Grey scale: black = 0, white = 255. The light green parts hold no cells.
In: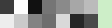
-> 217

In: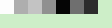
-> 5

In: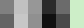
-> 144

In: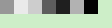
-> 31

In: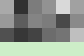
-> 108

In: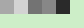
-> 115
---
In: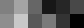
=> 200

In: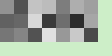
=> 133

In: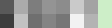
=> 194

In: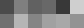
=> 181

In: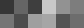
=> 76

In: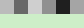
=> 104
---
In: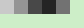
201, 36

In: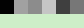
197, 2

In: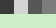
212, 58

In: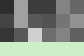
208, 46

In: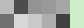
215, 64

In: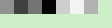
243, 5

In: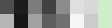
246, 23

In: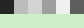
240, 37

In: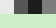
233, 29
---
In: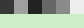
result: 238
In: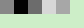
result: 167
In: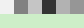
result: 150
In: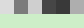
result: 174
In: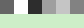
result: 130
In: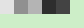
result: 67
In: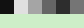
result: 117
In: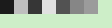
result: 155
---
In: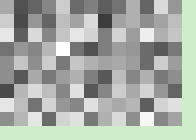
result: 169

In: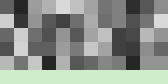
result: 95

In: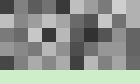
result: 64

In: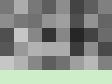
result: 120

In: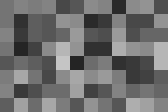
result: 116

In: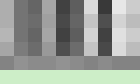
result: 174

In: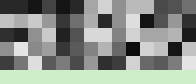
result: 40
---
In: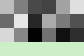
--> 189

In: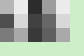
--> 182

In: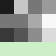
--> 27

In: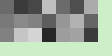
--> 107

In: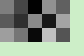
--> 126

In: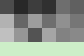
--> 76
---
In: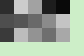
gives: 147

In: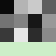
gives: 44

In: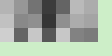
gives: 199

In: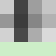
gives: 172

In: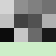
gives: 106

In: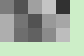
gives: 97
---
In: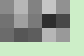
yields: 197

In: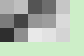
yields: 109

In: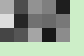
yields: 127

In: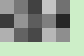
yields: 196

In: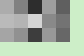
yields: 158

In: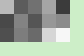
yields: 165

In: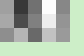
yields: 253
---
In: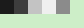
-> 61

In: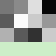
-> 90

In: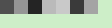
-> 149

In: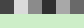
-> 218

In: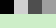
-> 208

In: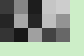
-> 23

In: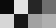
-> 23
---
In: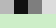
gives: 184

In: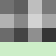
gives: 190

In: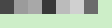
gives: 187

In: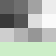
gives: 236

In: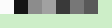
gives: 161

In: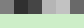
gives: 181

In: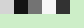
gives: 212

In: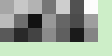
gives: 206

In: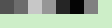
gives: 150

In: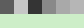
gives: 182
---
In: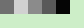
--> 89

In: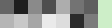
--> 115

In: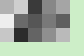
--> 135

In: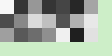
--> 39

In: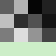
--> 5

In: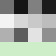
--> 128
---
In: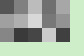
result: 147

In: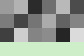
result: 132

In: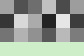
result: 61

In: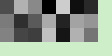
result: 149

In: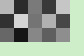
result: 71

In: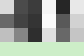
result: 210

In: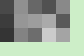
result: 89

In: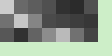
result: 55
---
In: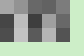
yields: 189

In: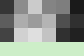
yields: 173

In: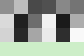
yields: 32

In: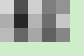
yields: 38

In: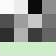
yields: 157

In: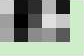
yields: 1
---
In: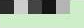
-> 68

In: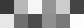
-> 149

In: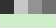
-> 199

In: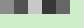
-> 200

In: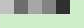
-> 167

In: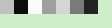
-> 213

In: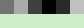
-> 3

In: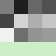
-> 30

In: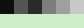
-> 125

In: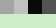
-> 192
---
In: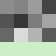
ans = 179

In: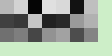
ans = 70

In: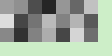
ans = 130

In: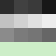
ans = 117

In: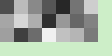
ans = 108

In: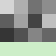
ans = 133
